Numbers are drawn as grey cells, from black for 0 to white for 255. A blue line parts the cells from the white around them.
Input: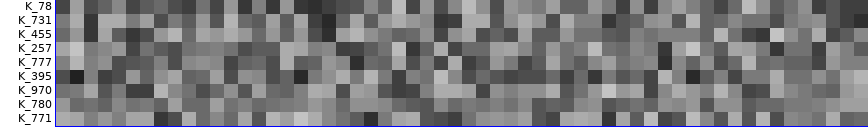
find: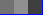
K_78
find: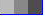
K_395
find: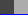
K_777

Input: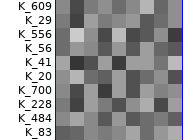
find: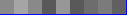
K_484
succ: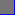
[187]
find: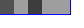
K_41
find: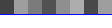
K_228
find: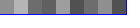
K_20
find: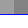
K_700

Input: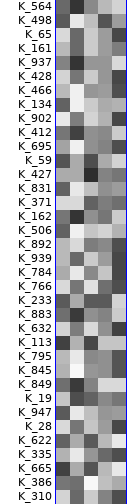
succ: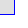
[111]
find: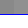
K_795
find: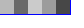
K_939
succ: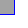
[240]

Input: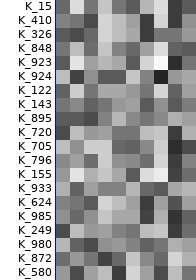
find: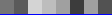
K_624
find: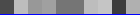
K_720
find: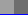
K_796
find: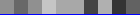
K_985
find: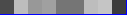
K_720
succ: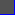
[160]

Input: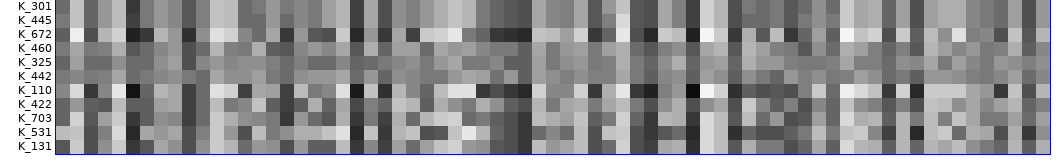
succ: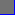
[151]
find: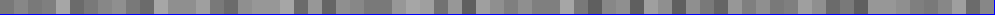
K_442
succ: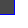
[127]
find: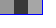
K_672

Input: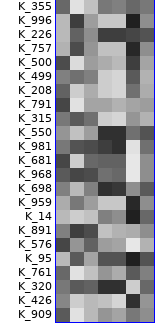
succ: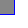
[205]
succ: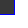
[142]

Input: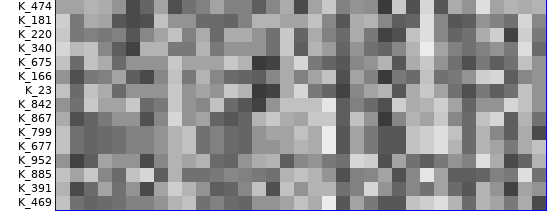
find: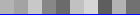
K_867
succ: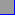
[101]
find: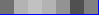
K_885
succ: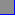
[58]
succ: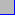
[193]

